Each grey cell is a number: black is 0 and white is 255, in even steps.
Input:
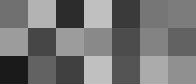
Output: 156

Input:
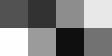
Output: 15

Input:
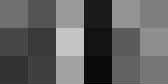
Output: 197

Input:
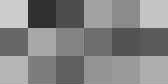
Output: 132

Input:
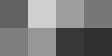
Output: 56

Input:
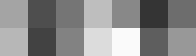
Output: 130

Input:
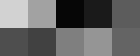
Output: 127
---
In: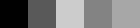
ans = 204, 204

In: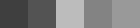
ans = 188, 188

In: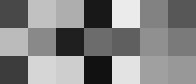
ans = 108, 235

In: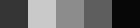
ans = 140, 201

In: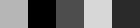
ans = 77, 215

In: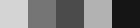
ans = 75, 212

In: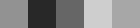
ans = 102, 206

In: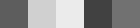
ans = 235, 235
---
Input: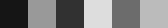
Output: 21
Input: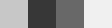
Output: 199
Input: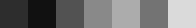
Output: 45
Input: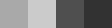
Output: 169
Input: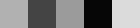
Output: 177
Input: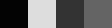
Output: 3
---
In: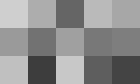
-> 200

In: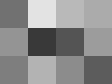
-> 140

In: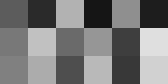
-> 78

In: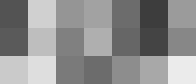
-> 122

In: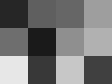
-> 199

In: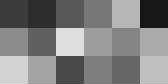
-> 73

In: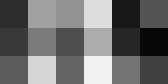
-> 100

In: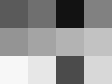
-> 75

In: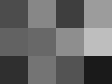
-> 83

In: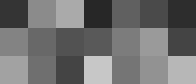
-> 68
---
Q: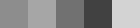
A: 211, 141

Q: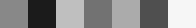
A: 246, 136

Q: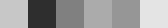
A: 228, 199

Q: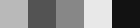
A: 18, 185

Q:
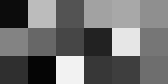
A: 143, 47

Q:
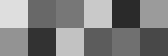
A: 155, 147

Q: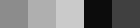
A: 64, 140

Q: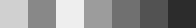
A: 44, 208
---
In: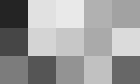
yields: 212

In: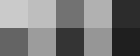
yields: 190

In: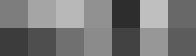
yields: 165

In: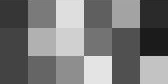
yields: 177

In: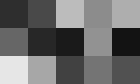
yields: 39

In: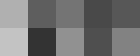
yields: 94

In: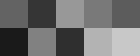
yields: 53
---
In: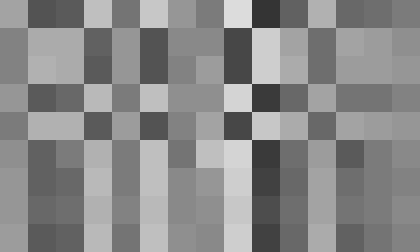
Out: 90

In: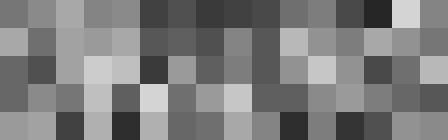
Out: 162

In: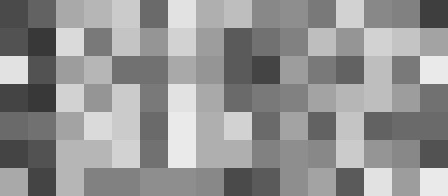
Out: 68

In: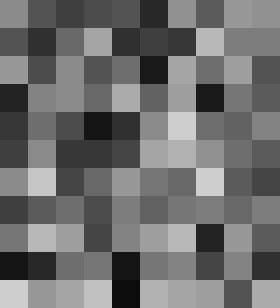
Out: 152

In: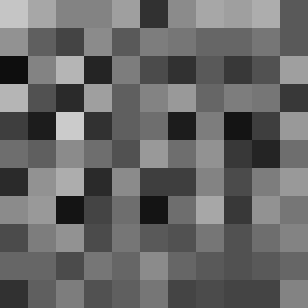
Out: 95

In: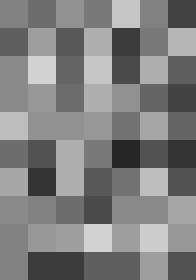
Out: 60
